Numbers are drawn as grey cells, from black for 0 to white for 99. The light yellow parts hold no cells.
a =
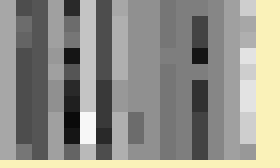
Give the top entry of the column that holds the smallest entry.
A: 16
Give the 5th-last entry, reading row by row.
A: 49
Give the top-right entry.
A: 80
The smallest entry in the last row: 26
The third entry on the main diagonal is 33
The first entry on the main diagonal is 65
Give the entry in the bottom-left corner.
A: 65
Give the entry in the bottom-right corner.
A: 59
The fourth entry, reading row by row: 62
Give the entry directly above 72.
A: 96
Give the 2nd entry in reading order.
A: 30
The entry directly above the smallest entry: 12
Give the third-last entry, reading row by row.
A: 52
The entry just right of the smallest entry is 96
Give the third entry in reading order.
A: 33
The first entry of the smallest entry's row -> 65

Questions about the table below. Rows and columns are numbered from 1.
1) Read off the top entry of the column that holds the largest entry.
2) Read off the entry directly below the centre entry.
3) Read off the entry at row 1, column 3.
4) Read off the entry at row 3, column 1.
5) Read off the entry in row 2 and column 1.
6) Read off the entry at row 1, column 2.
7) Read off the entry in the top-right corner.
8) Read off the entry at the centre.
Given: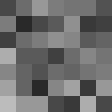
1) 28
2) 42
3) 59
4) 25
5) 48
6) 42
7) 32
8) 25

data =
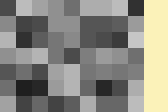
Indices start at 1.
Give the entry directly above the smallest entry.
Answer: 43
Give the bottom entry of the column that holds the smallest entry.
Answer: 26
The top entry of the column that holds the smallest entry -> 73
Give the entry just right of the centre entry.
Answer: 49
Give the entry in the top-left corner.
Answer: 29
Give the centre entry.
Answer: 29
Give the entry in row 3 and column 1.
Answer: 70
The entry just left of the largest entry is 23
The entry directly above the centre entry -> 53
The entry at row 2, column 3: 29
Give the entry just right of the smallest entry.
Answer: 15
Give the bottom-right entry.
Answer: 73
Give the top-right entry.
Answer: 19
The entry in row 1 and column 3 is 63
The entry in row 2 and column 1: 53

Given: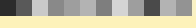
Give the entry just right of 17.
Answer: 34
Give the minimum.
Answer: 17
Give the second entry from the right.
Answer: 69
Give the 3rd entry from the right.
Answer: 28

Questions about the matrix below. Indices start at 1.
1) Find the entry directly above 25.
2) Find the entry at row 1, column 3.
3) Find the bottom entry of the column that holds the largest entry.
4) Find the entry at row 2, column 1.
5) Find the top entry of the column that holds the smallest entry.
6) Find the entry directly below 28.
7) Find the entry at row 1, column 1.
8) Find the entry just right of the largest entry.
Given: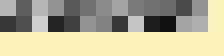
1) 34
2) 71
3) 80
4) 21
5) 41
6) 64
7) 71
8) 14

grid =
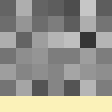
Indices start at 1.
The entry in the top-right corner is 36
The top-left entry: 39
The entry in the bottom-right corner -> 48
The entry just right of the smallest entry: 70
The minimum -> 20
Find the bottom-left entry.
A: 45
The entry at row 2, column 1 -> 42
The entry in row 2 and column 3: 42
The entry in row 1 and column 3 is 39
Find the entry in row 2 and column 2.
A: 58
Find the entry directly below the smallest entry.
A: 61

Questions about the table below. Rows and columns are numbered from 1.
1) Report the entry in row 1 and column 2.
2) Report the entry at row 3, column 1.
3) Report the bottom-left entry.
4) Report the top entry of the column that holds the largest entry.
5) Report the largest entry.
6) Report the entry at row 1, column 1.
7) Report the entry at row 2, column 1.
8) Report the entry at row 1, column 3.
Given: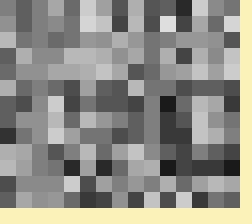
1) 37
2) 72
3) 37
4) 37
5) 86
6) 49
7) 56
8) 49

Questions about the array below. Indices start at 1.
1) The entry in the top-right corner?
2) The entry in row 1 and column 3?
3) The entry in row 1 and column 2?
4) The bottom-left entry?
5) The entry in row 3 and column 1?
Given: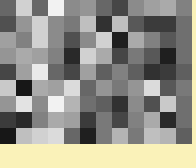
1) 50
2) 40
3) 81
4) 9
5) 62

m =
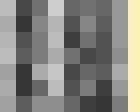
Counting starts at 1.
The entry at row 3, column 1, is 70
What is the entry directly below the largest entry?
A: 70
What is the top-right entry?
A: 59
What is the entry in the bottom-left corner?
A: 62
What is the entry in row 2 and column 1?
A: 66
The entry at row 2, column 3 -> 52
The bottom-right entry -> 48
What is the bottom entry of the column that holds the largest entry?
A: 55
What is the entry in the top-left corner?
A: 73
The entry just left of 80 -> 44
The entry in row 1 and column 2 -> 28
